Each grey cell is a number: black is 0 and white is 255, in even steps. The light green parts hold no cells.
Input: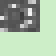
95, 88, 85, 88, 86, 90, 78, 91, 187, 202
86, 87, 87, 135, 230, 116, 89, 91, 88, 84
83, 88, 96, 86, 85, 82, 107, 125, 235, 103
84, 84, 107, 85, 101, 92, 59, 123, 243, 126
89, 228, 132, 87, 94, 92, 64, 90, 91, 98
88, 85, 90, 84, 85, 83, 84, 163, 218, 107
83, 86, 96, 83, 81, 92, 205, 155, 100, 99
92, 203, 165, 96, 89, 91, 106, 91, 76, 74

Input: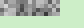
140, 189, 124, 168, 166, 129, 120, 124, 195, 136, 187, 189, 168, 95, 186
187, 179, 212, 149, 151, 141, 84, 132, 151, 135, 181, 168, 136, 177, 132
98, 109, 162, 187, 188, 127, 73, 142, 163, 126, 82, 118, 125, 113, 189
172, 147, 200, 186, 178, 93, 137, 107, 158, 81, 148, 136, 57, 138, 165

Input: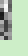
108, 158, 219
90, 188, 249
103, 92, 239
172, 26, 139
171, 32, 140
140, 176, 61
106, 127, 62
139, 150, 66
160, 67, 161
146, 184, 57

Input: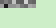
100, 103, 129, 108, 192, 93, 91, 210, 108
155, 161, 26, 145, 145, 158, 121, 106, 168

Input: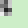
201, 162, 85
205, 118, 107
82, 173, 32
181, 236, 133

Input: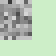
198, 187, 190, 58, 179, 210, 202, 101
162, 140, 158, 163, 172, 163, 190, 164
201, 141, 154, 148, 139, 121, 162, 203
190, 127, 211, 154, 132, 77, 158, 214
130, 139, 96, 172, 212, 103, 140, 100
99, 150, 185, 182, 123, 109, 137, 133
161, 192, 113, 192, 122, 200, 176, 193
155, 125, 139, 181, 164, 159, 171, 168
91, 177, 166, 147, 139, 123, 164, 132
196, 201, 111, 209, 108, 190, 194, 195

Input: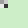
204, 157
52, 234

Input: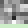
80, 95, 177, 136, 161, 161, 108
219, 112, 162, 161, 119, 161, 213
180, 144, 199, 222, 132, 163, 200
92, 145, 129, 161, 84, 112, 92
150, 161, 146, 140, 36, 171, 156
108, 203, 161, 185, 249, 202, 186
